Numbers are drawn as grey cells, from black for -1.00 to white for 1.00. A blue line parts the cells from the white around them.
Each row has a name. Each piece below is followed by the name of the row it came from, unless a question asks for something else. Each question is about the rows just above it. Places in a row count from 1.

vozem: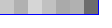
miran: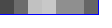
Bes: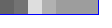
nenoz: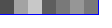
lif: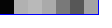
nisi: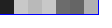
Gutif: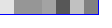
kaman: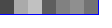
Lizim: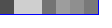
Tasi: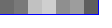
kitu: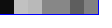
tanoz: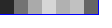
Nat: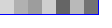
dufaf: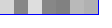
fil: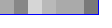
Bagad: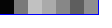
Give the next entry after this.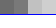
0.12
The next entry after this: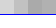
-0.15

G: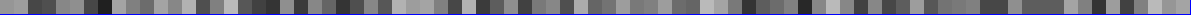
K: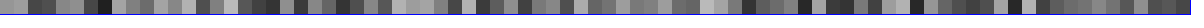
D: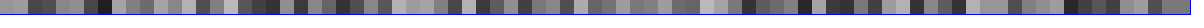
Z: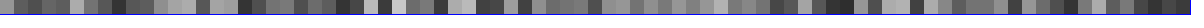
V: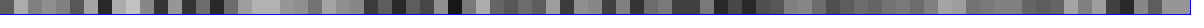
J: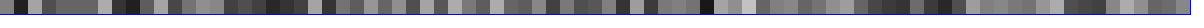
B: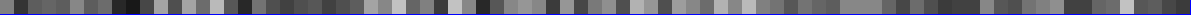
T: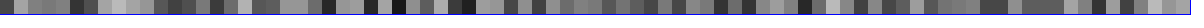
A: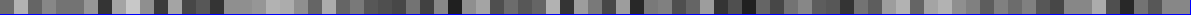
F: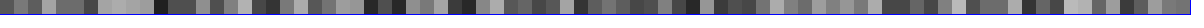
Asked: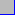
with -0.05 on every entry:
0.41
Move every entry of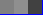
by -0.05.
-0.05,0.07,-0.54
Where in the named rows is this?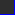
Z, 61
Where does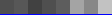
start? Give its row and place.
B, 22

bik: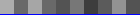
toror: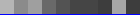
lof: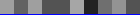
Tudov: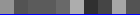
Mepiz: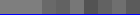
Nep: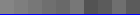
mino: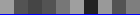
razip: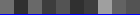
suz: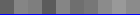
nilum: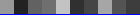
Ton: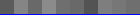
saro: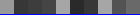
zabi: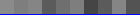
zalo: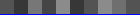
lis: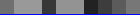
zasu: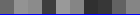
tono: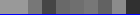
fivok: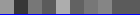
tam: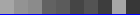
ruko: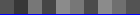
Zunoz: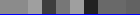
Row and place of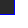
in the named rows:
saro, 6
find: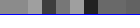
Zunoz
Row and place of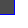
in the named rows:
ruko, 7

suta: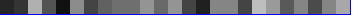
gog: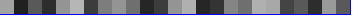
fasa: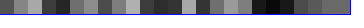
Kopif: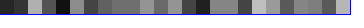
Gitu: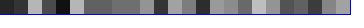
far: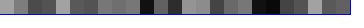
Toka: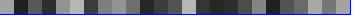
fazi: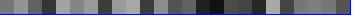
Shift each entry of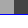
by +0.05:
0.37,-0.42
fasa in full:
-0.35,0.04,0.32,-0.53,-0.70,-0.13,0.10,-0.41,-0.02,0.38,-0.53,-0.65,-0.59,0.32,-0.59,-0.13,0.21,-0.02,-0.81,-0.93,-0.81,-0.41,-0.30,-0.18,-0.18

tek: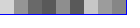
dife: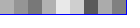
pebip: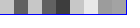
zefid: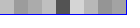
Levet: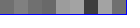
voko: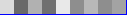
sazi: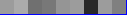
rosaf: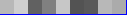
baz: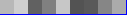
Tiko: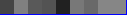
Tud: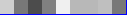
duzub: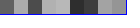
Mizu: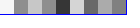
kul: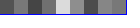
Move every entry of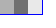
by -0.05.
0.34,-0.17,0.78
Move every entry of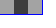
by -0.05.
0.23,-0.57,0.23

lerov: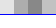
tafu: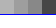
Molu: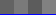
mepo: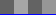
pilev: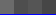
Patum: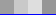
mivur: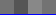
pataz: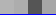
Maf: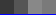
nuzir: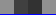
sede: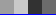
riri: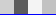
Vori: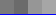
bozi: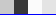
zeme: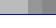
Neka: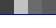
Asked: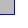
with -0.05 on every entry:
0.41
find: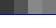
Maf
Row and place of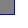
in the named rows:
Molu, 4
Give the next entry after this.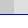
0.18
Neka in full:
-0.50,0.52,-0.16,-0.28

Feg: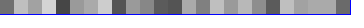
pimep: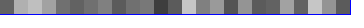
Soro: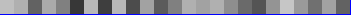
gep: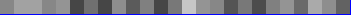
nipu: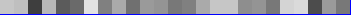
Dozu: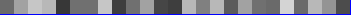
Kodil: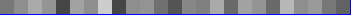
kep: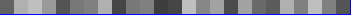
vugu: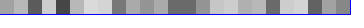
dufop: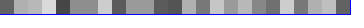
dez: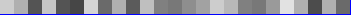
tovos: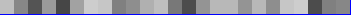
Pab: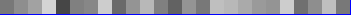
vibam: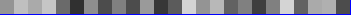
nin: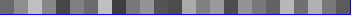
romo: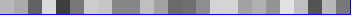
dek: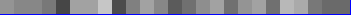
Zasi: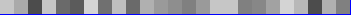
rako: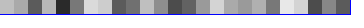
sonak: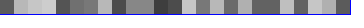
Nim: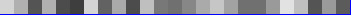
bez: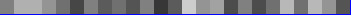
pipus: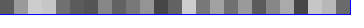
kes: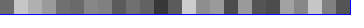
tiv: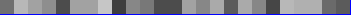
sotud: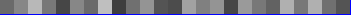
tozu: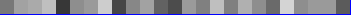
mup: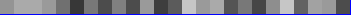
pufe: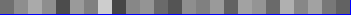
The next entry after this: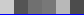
0.06
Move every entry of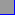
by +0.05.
0.26

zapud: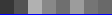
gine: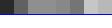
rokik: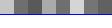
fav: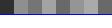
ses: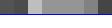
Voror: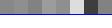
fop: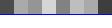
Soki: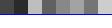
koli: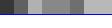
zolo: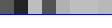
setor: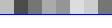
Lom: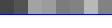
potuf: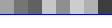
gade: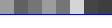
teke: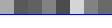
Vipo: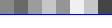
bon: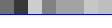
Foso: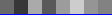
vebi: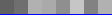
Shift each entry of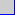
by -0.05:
0.56
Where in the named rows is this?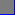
Lom, 5
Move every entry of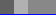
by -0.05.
-0.29,0.34,0.02,0.02

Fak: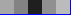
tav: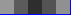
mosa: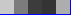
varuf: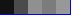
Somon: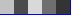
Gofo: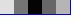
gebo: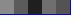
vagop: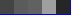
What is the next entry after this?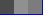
0.19
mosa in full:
0.58,-0.03,-0.53,-0.59,0.36
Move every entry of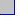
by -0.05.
0.47
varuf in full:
-0.86,-0.41,0.13,-0.03,0.19
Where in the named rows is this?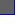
vagop, 3
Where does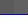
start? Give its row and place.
vagop, 2

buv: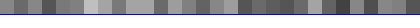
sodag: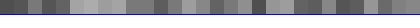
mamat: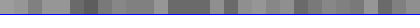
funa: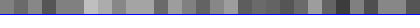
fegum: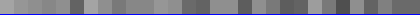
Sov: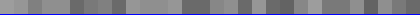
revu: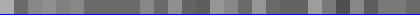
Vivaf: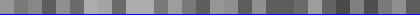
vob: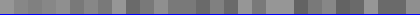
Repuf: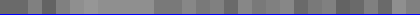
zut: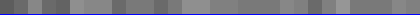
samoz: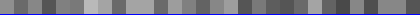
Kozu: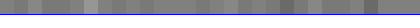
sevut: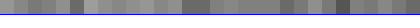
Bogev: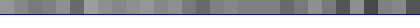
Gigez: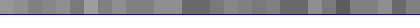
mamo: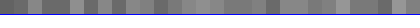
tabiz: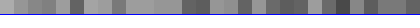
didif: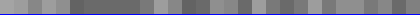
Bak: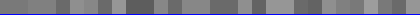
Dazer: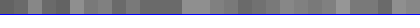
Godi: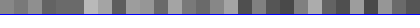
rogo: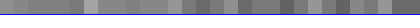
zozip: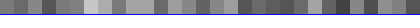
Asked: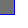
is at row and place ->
Dazer, 19
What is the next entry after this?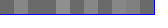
-0.05

